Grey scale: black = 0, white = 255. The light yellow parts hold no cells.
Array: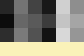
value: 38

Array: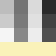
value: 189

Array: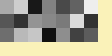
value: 170

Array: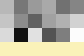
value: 184

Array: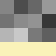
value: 133

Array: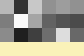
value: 184

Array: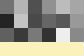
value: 115

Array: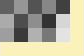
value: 97

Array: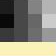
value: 29

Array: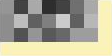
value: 149
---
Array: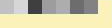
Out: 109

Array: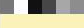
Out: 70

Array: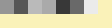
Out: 86

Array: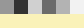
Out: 107

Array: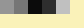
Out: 46

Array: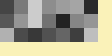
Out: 42

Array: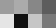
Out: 93

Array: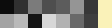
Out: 20

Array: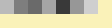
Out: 106
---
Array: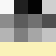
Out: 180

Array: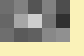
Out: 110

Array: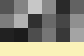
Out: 33

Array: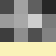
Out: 61

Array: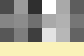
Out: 87

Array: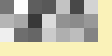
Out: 239

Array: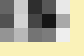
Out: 148

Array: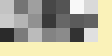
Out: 42

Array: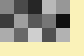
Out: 172
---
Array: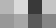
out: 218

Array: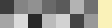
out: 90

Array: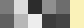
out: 44

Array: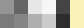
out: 231

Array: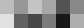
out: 167

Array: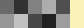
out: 129

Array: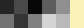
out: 8
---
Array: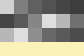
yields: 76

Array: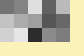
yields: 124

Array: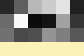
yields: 87

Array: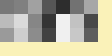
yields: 93

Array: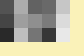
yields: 232

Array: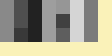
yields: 123

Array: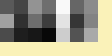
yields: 169
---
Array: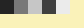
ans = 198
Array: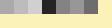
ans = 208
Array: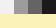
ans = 100
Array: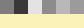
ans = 227
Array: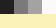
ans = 163
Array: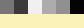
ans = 240
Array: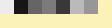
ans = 101
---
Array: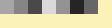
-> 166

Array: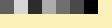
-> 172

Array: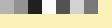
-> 210

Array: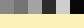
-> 163

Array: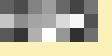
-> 247

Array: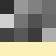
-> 173

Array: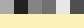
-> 170

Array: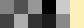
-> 174
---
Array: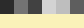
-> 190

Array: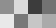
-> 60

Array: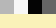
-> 4

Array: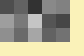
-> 137

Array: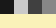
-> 64

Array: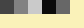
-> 11

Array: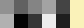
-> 163

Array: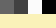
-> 251

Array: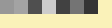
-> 116

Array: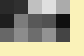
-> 223
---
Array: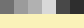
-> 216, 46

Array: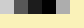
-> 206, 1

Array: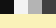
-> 243, 16

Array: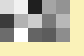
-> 255, 31

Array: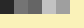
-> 194, 40

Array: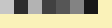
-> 198, 23

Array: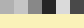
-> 218, 38
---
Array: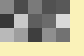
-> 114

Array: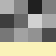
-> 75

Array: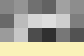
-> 82

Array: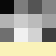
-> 62

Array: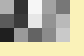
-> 201

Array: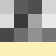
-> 116

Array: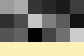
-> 203

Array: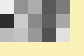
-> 225

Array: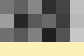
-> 199

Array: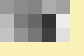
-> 224
